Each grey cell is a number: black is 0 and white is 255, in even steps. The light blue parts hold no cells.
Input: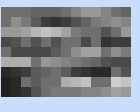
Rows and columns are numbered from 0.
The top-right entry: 100
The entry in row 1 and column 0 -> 111
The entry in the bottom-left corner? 32
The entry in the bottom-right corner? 152
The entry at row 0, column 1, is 111
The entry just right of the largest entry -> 194
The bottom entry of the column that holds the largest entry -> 162
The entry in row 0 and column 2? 111
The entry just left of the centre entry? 91
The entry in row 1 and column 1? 143
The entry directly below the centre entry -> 132
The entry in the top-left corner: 111
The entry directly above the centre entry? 111
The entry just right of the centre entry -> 143
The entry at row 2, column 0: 152
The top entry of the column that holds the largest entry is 111
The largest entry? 206

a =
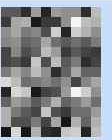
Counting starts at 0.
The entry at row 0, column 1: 90
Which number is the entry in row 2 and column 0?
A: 143
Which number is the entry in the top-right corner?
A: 188
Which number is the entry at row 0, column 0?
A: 90
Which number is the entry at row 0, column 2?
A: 46
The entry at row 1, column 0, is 58

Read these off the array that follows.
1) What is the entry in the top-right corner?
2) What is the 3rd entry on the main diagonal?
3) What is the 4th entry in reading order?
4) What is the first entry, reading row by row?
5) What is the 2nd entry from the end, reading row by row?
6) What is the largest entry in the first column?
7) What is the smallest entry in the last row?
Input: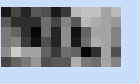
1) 185
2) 46
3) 89
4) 25
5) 164
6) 142
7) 70

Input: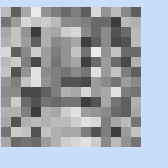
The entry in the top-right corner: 95
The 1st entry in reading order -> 186
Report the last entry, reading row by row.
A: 116
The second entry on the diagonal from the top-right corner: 186
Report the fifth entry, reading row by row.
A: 147
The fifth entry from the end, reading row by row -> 204
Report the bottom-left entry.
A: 167
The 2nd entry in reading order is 95
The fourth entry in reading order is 235
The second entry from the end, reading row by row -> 147
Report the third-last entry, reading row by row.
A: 186
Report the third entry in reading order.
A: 167
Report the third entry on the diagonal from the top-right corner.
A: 83
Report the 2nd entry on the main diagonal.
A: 156

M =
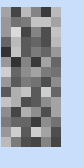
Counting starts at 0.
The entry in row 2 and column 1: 218
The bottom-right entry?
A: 69
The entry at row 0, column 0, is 163
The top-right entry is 186
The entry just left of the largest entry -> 152
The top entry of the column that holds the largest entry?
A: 69
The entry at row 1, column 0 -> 152
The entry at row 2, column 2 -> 69
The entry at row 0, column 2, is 186
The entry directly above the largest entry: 114
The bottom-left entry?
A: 186

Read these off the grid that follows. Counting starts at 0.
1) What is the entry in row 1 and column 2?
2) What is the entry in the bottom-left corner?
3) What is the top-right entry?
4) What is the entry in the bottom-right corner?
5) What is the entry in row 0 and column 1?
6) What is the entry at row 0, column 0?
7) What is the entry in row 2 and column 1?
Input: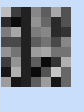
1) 33
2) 156
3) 82
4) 103
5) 62
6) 188
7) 167

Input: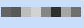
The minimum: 47
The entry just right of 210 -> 134

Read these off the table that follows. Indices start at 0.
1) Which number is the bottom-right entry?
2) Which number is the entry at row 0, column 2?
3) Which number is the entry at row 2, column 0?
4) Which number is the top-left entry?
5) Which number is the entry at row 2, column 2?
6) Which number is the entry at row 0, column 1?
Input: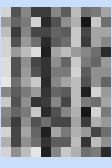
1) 42
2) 134
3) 188
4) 211
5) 134
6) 82

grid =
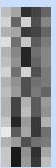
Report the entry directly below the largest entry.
177
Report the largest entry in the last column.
189
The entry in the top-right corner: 101
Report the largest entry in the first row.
189
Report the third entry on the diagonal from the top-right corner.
57
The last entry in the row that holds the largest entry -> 112
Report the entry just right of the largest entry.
91
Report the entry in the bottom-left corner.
198
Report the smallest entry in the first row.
48
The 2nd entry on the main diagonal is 101
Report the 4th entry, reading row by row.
68
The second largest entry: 222
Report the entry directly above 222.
177
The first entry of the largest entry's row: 233
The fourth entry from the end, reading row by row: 25
